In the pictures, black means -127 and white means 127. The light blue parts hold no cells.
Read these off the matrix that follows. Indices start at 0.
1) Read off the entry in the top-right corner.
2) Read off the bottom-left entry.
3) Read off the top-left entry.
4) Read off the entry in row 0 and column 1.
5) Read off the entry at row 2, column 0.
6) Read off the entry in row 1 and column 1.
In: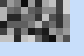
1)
81
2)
65
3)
-62
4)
26
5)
51
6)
-19

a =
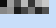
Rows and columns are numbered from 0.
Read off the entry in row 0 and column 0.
-116
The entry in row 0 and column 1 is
31
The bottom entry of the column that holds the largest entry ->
-48
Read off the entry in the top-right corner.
71

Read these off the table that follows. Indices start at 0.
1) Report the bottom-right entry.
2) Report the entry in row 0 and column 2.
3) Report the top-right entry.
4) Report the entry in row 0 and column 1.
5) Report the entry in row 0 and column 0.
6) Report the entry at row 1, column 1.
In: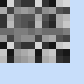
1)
-89
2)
-44
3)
86
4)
86
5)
-104
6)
-60

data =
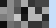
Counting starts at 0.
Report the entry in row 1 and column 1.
12
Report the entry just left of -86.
55
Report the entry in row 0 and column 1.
12
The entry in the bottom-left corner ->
-113
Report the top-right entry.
-58
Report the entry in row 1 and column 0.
26
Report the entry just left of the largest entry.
12
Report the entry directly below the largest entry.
-29

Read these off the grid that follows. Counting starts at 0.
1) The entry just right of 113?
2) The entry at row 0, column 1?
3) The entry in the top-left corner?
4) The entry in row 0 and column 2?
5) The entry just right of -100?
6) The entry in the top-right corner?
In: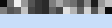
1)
24
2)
-16
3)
-116
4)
113
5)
24
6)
66

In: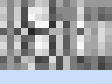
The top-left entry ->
50
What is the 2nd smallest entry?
-77
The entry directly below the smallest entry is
-19
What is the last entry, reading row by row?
-32
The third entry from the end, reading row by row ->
-4
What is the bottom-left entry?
-4
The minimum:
-90
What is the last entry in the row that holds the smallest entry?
64
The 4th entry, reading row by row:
-19
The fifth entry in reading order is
25
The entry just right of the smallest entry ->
-48
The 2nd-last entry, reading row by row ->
-61
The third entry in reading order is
50
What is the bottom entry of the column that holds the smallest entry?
90
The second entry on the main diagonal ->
9
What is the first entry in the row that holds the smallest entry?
-32
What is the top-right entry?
25
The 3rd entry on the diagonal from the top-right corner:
9

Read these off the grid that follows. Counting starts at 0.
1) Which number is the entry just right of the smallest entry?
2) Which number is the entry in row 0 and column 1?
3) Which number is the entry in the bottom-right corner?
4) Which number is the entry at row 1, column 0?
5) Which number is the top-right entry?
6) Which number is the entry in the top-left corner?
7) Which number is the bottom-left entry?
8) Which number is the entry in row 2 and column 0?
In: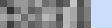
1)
-17
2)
-17
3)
-17
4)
11
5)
11
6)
-47
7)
11
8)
40

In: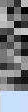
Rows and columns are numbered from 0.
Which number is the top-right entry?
58
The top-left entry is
3
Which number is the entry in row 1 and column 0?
43
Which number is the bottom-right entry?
-36
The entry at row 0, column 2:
-80
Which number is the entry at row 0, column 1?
-9
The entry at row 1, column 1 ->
-108
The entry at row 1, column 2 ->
-24
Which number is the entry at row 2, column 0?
70
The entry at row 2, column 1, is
-24
